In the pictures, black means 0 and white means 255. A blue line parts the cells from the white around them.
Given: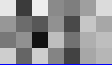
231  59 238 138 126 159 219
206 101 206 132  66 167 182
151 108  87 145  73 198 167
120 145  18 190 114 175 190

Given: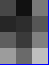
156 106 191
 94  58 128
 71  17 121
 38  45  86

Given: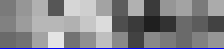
129 156 183 183 177 199 220  78  58  31  50 106  92  66
122 150 177  86 214 207 163  92 177  58 150 163 122 171
106 114 163 228 114 144 191 137  66 137 122 106 129 150

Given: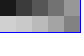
208 201 186 164 130
 25  59  86 114 151

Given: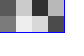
123 238 216  75
 89 203  48 184

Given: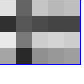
233 122 205 212 205
225 100 197 184 190
165  41 144 152 158
 48  87  75  68  68
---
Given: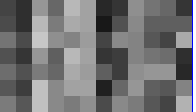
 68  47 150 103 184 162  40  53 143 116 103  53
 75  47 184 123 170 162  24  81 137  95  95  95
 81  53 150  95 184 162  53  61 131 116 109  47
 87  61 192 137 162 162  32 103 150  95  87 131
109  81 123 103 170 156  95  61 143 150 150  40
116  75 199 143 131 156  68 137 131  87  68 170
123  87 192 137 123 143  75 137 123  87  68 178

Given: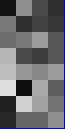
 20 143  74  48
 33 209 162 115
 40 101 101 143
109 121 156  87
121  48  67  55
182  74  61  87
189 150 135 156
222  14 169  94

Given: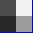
 39 157
 75 243

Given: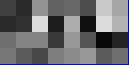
 42  49 219  29 173  16 219 179
 64  42 147  98 104  77 201 166
111 132 132  56 153  84   8  36
119  91  71 126 139 153  91 111

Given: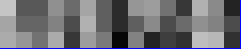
165 101 101 130  76 177  95  43  95 138  76 107 144 130  76
171 150 114 171  55 157 122   7 130  35  62  49 190 183  49
197  88  88 144 107 165  95  43 150 157 114  55 177 138  35

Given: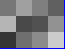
 53 111 139 204
119 160 127  96
181  73  81 146

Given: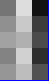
117 221  18
131 209  45
144 201  60
150 189  82
162 176  75
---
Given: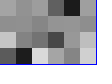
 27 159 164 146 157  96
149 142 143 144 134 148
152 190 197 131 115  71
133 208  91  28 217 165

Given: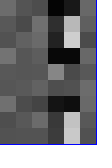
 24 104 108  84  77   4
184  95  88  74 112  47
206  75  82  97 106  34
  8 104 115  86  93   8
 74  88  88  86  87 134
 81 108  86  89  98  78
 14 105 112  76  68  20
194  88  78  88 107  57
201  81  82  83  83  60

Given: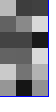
 61  64 186
137 216  98
 67  25  67
 98 217  99
116 178 202
 21 145 150

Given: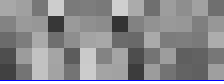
161 111 168 160 119 205 122 125 121 207 171 111 157 142
127 151 131 154 151  55 154 144 140  52 130 146 153 151
122 173 107 125 170 111 142 164 168 107 105 170 124 126
 98 119  78 156 194 165  92 202 131 165  77 116 157  95
 96 159  65 116 194 163 116 204 164 162  60 156 115  99

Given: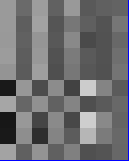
 96  99 154 106 157  97 153  89
 83 118 154  94 162  85 119  95
 82 104 153  97 149  88 137  74
 82 111 156  93 152  82 123  90
 81 116 148  91 159  79 119  87
132  91  25 151  76 140  66 204
 90 104 166 102 145  97 132  79
137 100  23 152  69 138  72 206
123 104  25 142  46 132  92 182
 84 103 163  96 147  96 128  80

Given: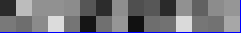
140 150  42 188 145 145 140  86  44 142  79  87  42 145  97
114 167 121 110 139 220 117  21 112 150  17 110 114 218 118

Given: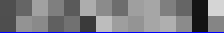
 20 213  79 101 161 127  90 173 139 109 159 166 127 101
 19 133  78 147 138  96 113  58 189 158 148 166 175 139
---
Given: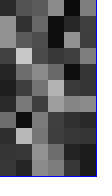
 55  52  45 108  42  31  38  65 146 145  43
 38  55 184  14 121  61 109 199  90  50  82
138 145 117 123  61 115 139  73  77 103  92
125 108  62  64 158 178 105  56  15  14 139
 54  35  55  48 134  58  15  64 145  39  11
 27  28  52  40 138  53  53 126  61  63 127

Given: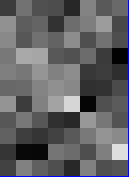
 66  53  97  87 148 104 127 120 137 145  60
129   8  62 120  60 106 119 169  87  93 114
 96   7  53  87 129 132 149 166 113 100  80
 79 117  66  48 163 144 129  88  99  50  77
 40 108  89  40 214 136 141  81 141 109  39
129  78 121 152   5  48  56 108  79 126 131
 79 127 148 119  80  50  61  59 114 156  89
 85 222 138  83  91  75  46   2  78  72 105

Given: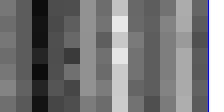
111 132 119 109 119 109 119
 89  98  92  92  92  92  92
 19  36  12  37  18  19  13
 70  85  79  78  79  74  77
 78  70 112  58 104  94  78
124 146 145 145 145 146 146
108 124 107 112  94 115 109
204 202 202 229 200 232 194
114 101 114 114 122 105 104
 79  93  93  93  93  96  93
123 131 126 126 126 131 114
174 170 170 170 154 170 172
 91  98  89  91  80  91 101

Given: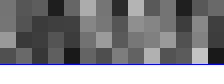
 80 153 117 116
105  57  83  86
 55  61  59  93
 95  84  63  30
 25  60  64 102
100 114 134 172
 78 155 119 117
125  90  85  43
 98 119 143 180
177 128 133  89
 83 154 116 116
 91  81  61  31
195 130 136  88
 25  61  63 105

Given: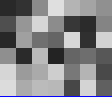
220 214 143  40  79  41
171 155  42 160 150  50
187 170 186 112 214 139
184 206  35 101 140 223
 71 120 101 216  55 180
212 180 110  48  43 164
 96  73  87 210 132 144

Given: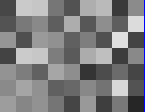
157 138 147  67 149  83  71
134 165 125 203  79 121 202
146 145  97 199 154 137 198
117  96 166 125 145  94 118
 69 104 142  90  96 173  82
153 136  52 172 126  87 174
 62 115  76 191  80 142 186
121 216 107  61 223  94  58
 38  83  69 137  67 220 139
